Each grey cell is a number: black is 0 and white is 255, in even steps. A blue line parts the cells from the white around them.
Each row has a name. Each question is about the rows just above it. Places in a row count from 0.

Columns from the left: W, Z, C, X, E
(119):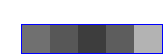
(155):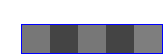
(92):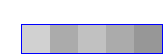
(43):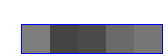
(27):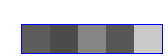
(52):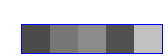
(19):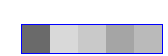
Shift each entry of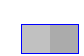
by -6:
[187, 165]
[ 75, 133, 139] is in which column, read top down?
C
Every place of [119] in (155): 0 2
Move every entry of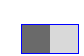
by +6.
[112, 223]
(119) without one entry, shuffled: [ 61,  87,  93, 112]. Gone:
[179]
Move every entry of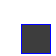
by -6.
[55]
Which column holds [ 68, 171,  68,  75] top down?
Z

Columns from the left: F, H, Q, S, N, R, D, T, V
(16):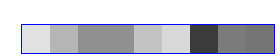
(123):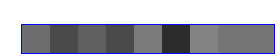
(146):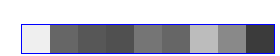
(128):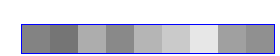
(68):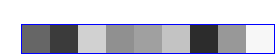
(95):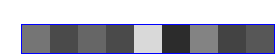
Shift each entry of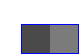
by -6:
[ 68, 117]
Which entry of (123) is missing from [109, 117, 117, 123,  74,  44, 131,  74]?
[95]
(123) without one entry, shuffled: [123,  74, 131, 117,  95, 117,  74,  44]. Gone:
[109]
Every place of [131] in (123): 6
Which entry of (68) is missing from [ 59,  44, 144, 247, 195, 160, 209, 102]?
[152]
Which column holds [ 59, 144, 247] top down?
V
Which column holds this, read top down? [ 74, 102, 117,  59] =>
H

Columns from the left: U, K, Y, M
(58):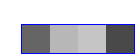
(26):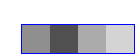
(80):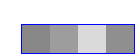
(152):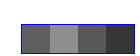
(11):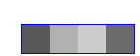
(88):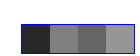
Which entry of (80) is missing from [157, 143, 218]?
[135]
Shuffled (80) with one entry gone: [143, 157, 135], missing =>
[218]
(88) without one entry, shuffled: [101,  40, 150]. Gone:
[127]
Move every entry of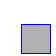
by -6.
[171]
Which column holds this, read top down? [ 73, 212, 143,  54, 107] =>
M
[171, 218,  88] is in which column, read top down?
Y
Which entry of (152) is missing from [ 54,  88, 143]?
[95]

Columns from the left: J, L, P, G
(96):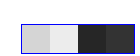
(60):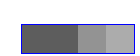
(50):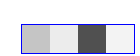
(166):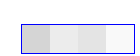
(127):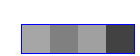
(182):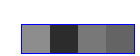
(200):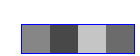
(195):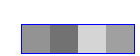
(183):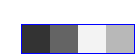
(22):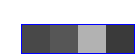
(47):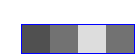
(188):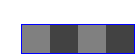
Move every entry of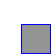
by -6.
[141]
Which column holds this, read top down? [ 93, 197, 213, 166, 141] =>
J
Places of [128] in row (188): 0 2

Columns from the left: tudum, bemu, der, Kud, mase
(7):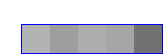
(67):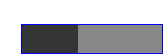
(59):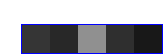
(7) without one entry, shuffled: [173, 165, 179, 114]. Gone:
[158]
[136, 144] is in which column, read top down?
der
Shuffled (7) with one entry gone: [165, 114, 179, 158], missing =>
[173]
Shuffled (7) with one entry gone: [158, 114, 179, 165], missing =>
[173]
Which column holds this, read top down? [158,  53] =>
bemu
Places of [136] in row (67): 2 3 4
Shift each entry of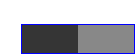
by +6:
[ 59,  59, 142, 142]

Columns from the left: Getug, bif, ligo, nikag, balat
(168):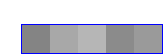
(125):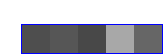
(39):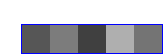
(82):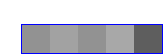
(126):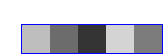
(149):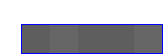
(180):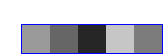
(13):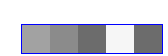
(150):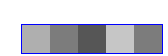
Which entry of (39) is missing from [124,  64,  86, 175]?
[116]
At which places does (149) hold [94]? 0 2 3

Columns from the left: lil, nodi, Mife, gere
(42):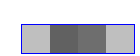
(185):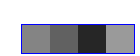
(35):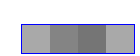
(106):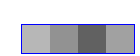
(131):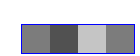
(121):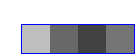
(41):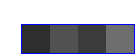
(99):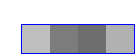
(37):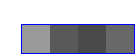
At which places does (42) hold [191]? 0 3
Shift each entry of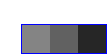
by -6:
[126,  91,  32]

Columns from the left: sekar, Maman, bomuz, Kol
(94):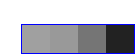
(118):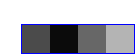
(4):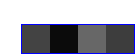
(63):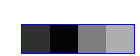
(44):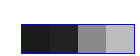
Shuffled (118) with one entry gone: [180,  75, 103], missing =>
[11]
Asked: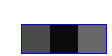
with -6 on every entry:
[69,  5, 97]
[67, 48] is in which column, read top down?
sekar
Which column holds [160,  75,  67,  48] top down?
sekar
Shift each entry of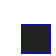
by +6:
[40]

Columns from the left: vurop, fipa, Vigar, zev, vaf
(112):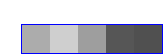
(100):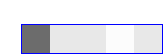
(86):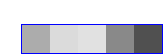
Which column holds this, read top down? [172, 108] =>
vurop
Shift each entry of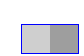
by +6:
[213, 164]
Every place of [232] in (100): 1 2 4
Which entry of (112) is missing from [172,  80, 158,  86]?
[207]
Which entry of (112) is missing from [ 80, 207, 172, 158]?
[86]
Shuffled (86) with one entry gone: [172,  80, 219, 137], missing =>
[225]

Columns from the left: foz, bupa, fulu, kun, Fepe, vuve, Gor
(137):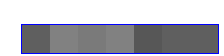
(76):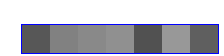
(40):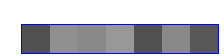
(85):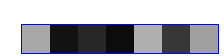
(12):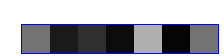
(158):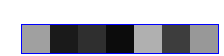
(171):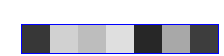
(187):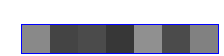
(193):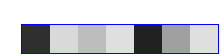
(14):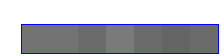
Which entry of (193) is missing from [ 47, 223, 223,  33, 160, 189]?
[217]
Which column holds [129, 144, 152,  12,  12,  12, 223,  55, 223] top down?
kun
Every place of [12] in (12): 3

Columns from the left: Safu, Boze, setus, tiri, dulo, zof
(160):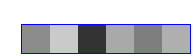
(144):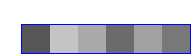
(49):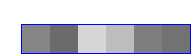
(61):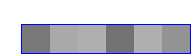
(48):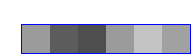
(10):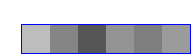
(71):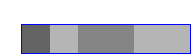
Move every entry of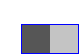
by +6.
[ 92, 202]
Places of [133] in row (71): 2 3
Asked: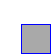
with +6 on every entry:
[175]
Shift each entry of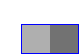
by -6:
[169, 108]

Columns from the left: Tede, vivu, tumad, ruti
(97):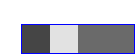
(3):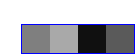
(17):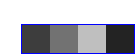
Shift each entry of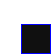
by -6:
[10]
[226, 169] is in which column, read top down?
vivu
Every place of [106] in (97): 2 3
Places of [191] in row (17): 2
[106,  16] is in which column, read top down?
tumad

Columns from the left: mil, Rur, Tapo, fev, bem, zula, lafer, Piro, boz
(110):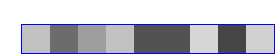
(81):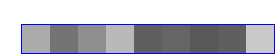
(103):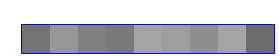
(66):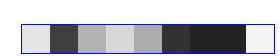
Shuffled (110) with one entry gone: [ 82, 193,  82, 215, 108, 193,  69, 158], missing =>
[209]
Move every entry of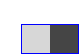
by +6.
[221,  75]
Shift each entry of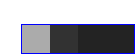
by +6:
[177,  56,  41,  41]
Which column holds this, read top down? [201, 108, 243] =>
boz
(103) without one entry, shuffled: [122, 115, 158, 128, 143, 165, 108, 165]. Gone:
[151]
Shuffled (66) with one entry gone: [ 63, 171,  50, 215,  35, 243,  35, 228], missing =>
[178]

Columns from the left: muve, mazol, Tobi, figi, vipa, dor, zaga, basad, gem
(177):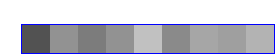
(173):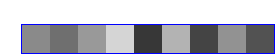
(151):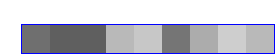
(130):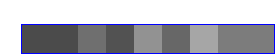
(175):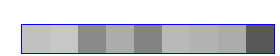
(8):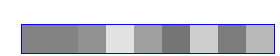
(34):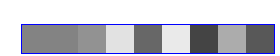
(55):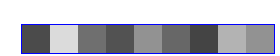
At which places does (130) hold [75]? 0 1
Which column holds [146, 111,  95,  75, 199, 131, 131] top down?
mazol
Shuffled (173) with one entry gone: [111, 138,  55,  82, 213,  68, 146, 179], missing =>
[153]
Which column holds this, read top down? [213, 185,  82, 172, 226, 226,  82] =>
figi

